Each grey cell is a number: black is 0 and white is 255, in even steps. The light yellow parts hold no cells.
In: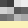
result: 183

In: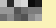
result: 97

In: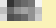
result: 91

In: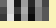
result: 25

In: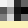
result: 31

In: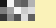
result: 83

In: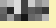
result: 78

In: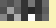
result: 175
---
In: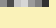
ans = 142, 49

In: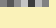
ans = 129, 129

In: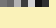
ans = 118, 48

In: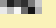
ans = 149, 177

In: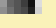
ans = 153, 209

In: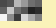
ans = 73, 126

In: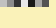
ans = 193, 83

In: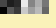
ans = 70, 102

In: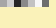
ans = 166, 109

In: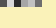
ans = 82, 110
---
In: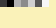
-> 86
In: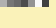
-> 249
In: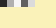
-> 96
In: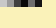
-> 110
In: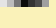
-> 76
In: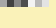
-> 183
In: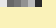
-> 188
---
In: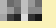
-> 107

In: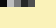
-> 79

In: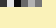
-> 118

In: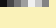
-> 131

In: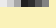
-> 130

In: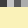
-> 172

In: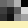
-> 5
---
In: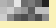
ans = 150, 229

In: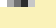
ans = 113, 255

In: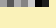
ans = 132, 203

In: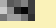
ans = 33, 203

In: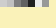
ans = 97, 235

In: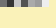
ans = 82, 238

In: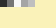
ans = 247, 247

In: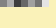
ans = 103, 228
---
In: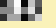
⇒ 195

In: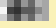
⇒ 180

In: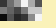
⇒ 170

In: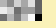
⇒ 223

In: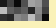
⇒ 150

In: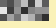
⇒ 205
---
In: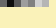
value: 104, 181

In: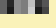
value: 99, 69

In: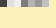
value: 64, 193

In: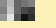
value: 140, 47

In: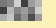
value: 120, 157

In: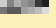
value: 205, 220
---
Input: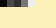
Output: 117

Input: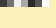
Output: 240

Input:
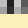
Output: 189

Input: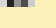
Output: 204

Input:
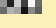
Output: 206

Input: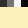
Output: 118

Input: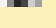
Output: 204

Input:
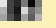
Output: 215

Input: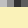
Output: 141

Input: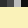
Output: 74
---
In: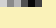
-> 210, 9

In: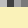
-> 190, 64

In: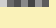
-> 207, 67

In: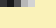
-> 211, 24

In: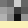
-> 205, 16

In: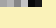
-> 196, 10
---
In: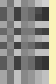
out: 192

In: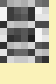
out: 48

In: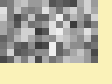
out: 99

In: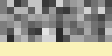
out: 154

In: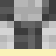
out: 196
